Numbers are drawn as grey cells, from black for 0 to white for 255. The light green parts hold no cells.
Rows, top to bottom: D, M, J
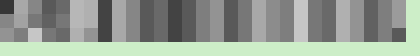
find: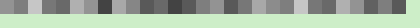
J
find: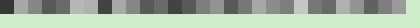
D
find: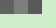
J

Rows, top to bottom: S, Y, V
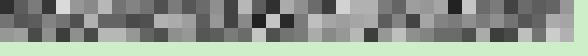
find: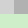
S
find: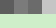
V
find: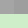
Y

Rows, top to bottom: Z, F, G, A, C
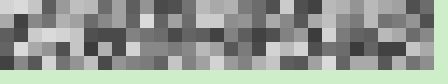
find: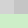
G
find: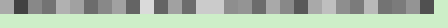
F
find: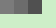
Z
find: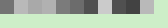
Z
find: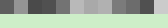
Z

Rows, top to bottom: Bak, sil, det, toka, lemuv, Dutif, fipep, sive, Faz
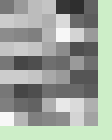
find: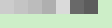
sil
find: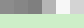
det
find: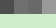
lemuv
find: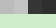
Bak
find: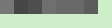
fipep
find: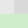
sive
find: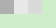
sive

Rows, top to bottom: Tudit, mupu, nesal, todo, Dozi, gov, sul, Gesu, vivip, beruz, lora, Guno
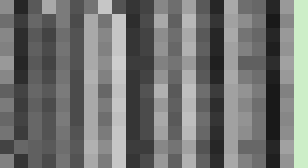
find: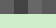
sul
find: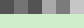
beruz
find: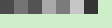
Guno
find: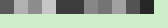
lora
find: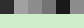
beruz
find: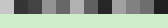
todo
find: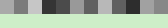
Gesu

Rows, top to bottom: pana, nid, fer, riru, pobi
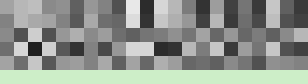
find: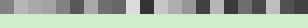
nid
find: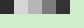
pana

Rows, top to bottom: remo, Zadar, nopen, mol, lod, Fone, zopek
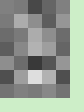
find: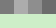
nopen
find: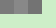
zopek
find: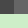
remo

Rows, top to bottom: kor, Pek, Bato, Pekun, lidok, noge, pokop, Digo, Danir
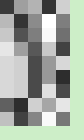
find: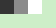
Pek
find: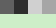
Digo
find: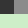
Pek
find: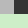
Pek
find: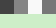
Danir

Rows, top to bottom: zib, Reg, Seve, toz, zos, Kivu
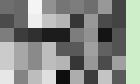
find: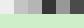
Reg
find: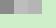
zos

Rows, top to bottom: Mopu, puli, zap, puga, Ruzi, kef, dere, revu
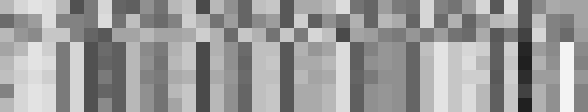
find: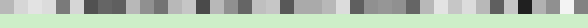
Ruzi
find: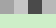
revu
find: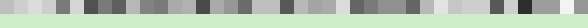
kef

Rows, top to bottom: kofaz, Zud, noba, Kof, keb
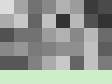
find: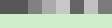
keb
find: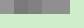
Kof
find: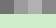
noba
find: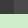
kofaz
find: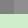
Kof

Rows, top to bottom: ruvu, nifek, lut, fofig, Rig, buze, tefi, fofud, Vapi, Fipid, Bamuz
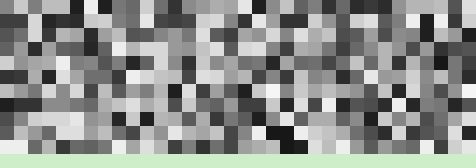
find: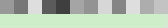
lut
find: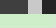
fofud
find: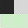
tefi

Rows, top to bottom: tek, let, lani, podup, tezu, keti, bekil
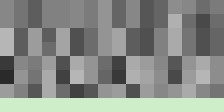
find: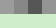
tezu
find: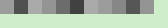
tezu
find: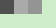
tezu
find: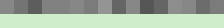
tek
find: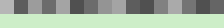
podup
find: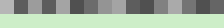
lani

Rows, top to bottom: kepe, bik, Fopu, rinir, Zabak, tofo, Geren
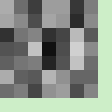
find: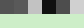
rinir
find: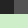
Zabak

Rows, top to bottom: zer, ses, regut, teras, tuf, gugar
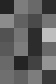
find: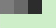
zer
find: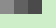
ses
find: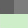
gugar
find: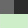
zer
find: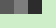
teras
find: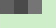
ses
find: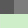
teras

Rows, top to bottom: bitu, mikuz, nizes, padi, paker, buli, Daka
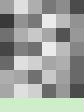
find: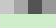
nizes
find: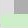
bitu
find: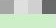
Daka
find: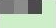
bitu
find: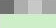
nizes

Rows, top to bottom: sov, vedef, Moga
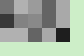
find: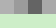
sov
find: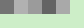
sov
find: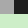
Moga
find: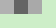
Moga
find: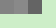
vedef

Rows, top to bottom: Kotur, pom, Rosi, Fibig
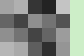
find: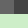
pom
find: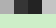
Kotur
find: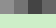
Rosi
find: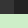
Kotur

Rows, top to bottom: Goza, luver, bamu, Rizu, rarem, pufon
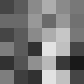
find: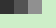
rarem
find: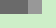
luver

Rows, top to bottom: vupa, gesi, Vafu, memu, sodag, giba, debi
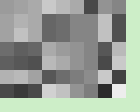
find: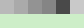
sodag
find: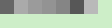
memu
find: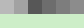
giba
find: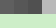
sodag
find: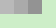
sodag
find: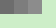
giba

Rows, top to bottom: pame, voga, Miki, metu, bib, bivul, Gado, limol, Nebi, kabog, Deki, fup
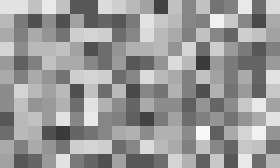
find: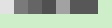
fup
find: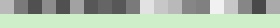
voga
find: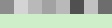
Gado
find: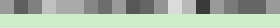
bib
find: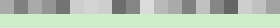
Miki
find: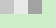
limol
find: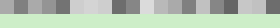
Deki

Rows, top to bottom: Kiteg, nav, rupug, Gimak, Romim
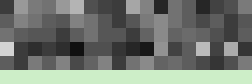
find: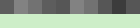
nav
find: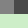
Romim
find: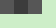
nav
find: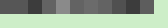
rupug

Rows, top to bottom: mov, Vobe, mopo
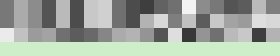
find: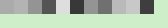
mopo
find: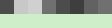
mov
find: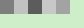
Vobe

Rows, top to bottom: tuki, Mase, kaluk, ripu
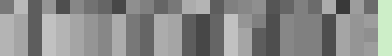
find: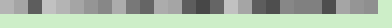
kaluk
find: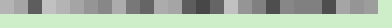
Mase
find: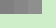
tuki

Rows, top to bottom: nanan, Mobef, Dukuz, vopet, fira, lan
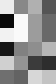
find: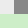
nanan
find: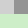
fira
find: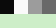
Mobef
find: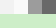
Dukuz
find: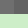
lan

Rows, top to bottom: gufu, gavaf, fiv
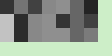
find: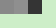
gavaf
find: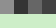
gavaf
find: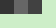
gavaf
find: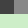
gufu

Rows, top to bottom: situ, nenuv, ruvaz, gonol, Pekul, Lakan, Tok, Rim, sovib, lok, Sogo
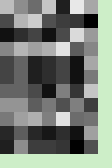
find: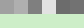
sovib
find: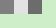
sovib
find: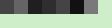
Lakan
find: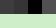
Sogo
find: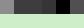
Sogo
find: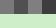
Rim

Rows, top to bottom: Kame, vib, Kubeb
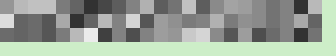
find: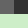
Kame
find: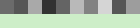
vib
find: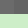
Kubeb
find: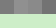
vib

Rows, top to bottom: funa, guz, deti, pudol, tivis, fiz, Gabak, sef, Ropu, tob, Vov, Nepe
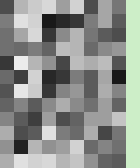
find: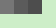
deti
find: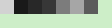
guz

